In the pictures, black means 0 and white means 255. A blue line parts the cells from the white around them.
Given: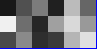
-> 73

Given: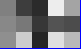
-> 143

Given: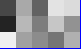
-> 240

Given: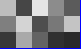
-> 56

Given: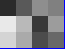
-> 212

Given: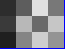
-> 31
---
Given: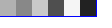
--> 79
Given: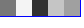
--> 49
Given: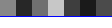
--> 62
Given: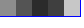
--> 43
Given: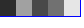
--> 73
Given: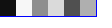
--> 218
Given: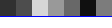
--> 104
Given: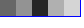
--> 38
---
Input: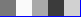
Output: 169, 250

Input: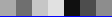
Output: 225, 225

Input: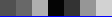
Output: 4, 210

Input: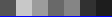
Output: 105, 200

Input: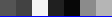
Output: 32, 244

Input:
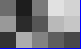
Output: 86, 225

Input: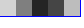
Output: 36, 211
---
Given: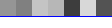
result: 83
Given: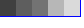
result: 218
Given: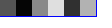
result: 178
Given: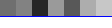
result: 199
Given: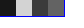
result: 99
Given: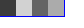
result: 171
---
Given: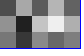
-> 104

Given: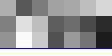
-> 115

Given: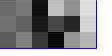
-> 150

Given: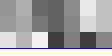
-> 61

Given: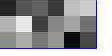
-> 10

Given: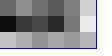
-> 154
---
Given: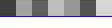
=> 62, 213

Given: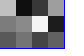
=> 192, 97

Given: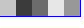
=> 198, 152

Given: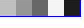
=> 191, 29

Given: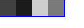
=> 65, 122

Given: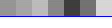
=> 149, 214
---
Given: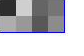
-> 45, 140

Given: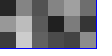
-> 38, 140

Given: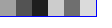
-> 161, 219

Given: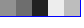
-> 145, 189

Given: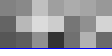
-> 130, 106

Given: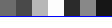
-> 108, 22

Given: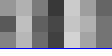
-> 150, 115

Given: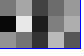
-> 121, 85
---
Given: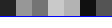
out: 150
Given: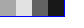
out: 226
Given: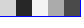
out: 39
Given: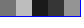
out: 189
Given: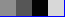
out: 86
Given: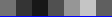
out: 52
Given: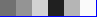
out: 148
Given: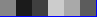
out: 27
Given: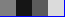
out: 21
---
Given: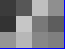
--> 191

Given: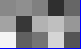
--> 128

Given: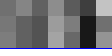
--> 97

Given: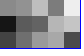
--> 190

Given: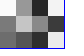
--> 39

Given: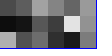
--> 162

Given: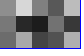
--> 128

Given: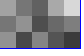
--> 97

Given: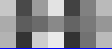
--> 156

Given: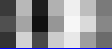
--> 30
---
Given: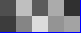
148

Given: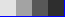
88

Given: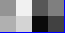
10

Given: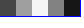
130

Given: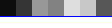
200

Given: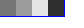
228

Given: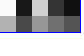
112

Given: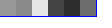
45

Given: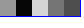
117

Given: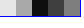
63
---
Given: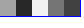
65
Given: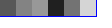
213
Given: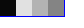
132
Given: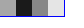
229
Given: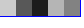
130
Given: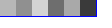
58
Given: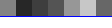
103
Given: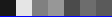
90
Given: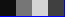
64
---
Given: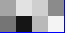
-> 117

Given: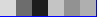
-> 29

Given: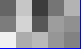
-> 172

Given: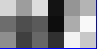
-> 103

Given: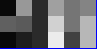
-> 42

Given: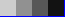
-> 205

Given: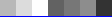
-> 98

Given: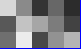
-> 236
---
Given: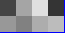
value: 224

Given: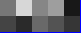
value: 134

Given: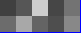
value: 205

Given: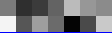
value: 59

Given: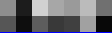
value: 209

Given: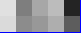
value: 167

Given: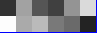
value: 85

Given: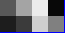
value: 235
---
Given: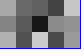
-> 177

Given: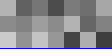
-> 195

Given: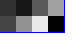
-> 161

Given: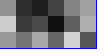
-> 115

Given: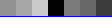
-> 201

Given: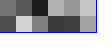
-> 210

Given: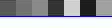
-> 137

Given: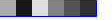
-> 24

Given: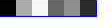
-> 171
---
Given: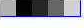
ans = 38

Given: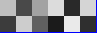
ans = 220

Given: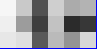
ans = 207

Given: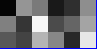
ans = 25

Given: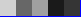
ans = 160

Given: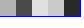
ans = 224

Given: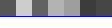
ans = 157

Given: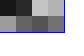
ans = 40

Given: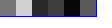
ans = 61
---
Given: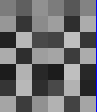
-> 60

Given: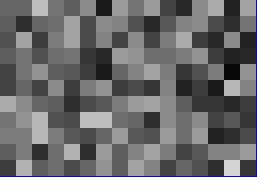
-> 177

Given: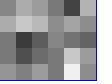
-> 128

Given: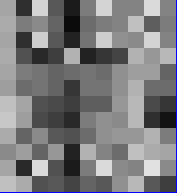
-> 171

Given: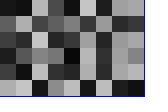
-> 197
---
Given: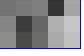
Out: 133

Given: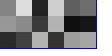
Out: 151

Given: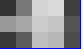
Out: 153

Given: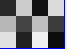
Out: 183

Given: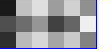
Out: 79

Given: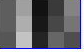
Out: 94

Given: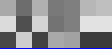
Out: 219

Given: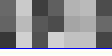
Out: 100

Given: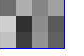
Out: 207
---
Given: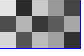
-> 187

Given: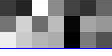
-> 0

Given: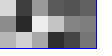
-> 46

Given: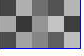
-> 134

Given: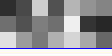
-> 212

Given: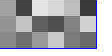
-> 202

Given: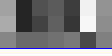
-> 119

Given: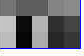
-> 172

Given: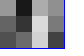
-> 107
